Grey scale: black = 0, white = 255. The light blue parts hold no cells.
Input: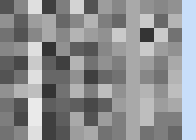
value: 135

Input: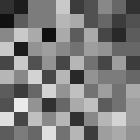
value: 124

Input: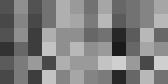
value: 123

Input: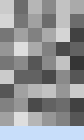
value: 222

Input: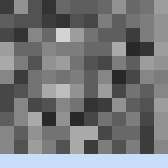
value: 82
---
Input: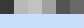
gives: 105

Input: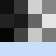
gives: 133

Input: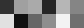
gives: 133

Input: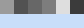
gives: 59

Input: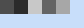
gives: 167

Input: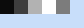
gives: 124

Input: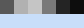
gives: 13

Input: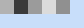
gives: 144

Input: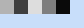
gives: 10

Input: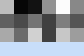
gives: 136
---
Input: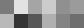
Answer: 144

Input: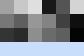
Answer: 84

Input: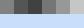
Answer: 152

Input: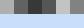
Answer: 195

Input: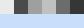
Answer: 108

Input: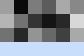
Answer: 169

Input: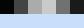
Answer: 113

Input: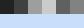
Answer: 96

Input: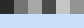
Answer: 197

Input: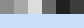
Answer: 32
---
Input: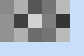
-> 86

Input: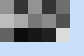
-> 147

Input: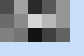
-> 42

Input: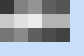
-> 148

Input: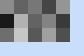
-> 119

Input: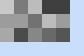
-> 188

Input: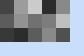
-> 203
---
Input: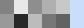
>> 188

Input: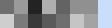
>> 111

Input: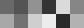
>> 236

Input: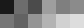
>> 179

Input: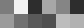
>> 79

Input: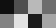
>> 226

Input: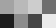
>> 140

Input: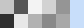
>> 178
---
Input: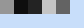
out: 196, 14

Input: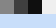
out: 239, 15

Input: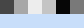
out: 237, 6

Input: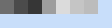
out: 219, 54

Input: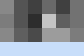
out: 196, 45

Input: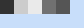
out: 234, 50
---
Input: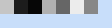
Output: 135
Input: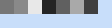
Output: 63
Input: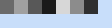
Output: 47
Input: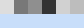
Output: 189
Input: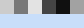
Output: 162
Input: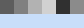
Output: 139
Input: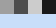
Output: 25
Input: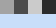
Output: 43
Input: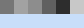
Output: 200
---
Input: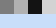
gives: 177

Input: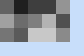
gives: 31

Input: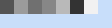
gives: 155

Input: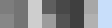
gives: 116

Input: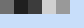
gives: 31

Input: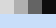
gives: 176

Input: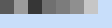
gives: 155
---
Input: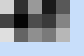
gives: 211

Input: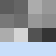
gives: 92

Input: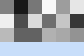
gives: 129

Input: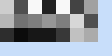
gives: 205

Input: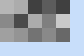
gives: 182

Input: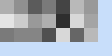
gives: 175

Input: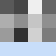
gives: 89
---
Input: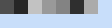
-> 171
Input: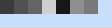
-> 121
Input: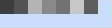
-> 93
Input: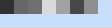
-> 143
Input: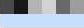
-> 157
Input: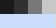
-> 199
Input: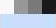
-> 26
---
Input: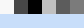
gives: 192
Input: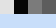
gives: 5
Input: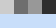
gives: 110
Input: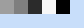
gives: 43
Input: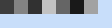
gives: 101
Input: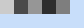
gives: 150
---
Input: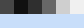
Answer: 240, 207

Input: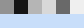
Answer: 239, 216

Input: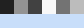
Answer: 248, 188

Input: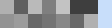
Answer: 195, 186

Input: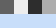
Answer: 237, 173

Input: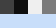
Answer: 239, 123

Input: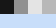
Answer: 228, 184

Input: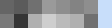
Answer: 206, 187
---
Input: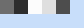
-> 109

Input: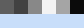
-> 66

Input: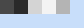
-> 72

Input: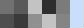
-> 78

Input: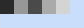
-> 42

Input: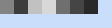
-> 193

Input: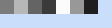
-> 100
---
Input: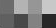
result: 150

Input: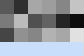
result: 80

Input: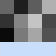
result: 196

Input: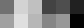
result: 192

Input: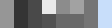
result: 73

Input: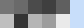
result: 75

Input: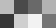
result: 105

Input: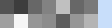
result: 103

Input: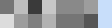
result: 58
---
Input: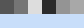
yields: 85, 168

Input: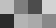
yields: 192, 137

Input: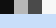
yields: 14, 247

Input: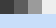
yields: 59, 238

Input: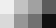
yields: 239, 17

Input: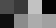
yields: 76, 161

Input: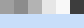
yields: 159, 61
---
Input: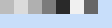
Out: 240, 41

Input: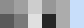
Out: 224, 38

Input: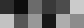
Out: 203, 13

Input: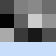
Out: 204, 4

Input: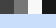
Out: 248, 24

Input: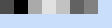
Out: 225, 0
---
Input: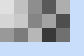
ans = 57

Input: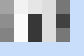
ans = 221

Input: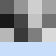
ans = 126

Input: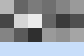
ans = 144

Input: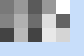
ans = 232

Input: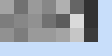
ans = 198
